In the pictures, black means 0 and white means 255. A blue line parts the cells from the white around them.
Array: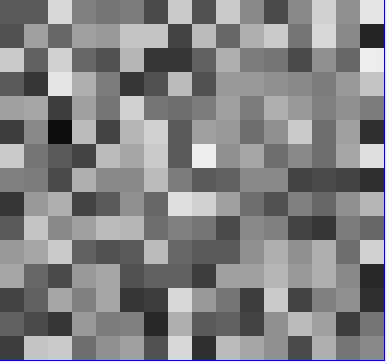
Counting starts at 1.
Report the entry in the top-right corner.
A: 229
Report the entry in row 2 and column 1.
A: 81
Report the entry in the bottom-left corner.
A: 61
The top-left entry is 89
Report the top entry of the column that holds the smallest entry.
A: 216
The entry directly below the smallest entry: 89
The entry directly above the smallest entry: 61
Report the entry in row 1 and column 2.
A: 89
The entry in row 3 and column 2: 97
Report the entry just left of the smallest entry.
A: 136
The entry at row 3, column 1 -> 202
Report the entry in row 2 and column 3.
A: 103

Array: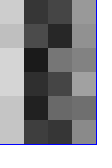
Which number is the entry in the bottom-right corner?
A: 138
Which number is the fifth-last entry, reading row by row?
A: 111
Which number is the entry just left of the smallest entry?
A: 213
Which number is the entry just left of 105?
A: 33
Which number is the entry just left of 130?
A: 118
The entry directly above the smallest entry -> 75
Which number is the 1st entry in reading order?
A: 205

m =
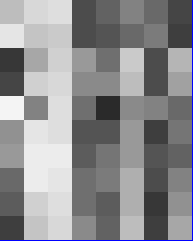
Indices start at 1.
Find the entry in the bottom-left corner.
62
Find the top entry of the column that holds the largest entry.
189
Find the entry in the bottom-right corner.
167
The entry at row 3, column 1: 55
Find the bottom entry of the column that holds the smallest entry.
98
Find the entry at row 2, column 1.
229
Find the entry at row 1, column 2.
216
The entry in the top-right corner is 69
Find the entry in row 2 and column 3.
202
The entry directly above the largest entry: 69
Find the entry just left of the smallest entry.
111
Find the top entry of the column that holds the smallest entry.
98
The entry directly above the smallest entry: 138
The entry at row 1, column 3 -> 222
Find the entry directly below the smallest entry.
84
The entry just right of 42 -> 138

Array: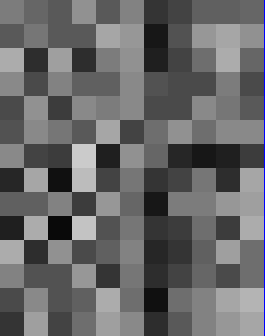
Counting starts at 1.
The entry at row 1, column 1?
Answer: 124
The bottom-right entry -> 166
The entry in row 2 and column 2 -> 118
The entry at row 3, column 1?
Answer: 172
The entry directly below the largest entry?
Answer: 188
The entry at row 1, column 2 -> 102
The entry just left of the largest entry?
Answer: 60
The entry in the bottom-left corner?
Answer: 52
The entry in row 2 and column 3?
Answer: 89
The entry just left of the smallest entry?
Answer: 172
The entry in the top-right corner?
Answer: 102
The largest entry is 203
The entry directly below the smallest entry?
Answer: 145
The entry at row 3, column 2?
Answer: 45
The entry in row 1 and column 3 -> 89
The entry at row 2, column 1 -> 89
